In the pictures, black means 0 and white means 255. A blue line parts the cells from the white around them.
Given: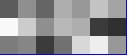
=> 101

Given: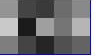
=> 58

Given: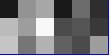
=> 167

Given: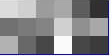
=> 156

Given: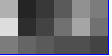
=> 56

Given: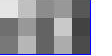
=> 140

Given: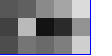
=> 138
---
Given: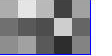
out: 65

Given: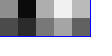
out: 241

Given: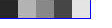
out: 70

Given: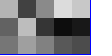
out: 220

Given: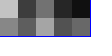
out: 38

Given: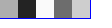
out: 109

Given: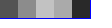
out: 170

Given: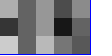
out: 76
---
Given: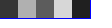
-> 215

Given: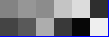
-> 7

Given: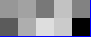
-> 203

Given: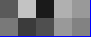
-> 153

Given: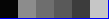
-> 60

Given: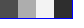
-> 243
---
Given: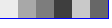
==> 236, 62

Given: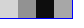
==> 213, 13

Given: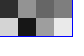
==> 234, 22

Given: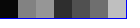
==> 191, 7

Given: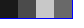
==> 200, 25

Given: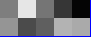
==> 230, 4
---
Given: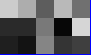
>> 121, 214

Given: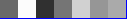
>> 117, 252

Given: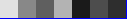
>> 179, 225

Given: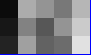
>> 87, 225

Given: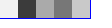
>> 170, 242

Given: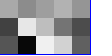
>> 190, 240

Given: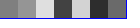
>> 66, 223

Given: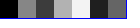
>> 178, 243

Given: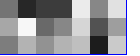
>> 135, 247

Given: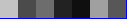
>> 34, 195
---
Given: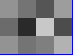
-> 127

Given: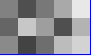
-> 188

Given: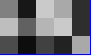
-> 34

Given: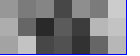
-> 102

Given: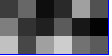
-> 114

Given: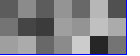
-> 38

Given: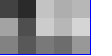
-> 109
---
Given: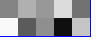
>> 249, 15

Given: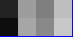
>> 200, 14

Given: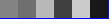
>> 203, 24

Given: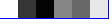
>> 255, 4

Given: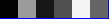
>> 244, 2

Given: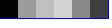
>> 211, 3

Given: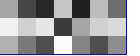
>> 251, 30

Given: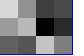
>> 216, 3

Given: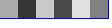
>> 224, 54
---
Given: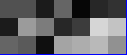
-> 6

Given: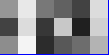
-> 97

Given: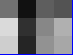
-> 17

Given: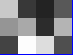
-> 56

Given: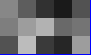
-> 49

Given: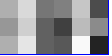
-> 128
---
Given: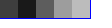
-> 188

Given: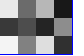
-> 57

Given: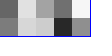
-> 246

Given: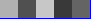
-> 100

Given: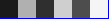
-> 77

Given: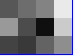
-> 153

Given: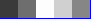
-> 134

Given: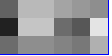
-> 152
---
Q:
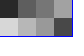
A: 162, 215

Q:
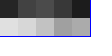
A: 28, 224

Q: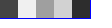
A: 45, 68

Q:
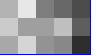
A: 75, 168

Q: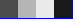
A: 25, 76

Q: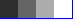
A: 255, 46
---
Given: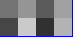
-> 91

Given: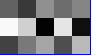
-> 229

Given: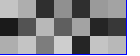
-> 37

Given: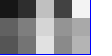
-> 148

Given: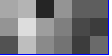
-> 72

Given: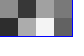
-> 161

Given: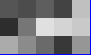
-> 212

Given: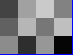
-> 119

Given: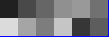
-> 153

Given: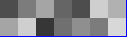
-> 207
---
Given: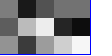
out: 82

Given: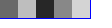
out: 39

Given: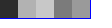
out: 200

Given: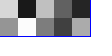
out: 192

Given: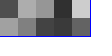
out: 150

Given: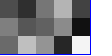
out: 118
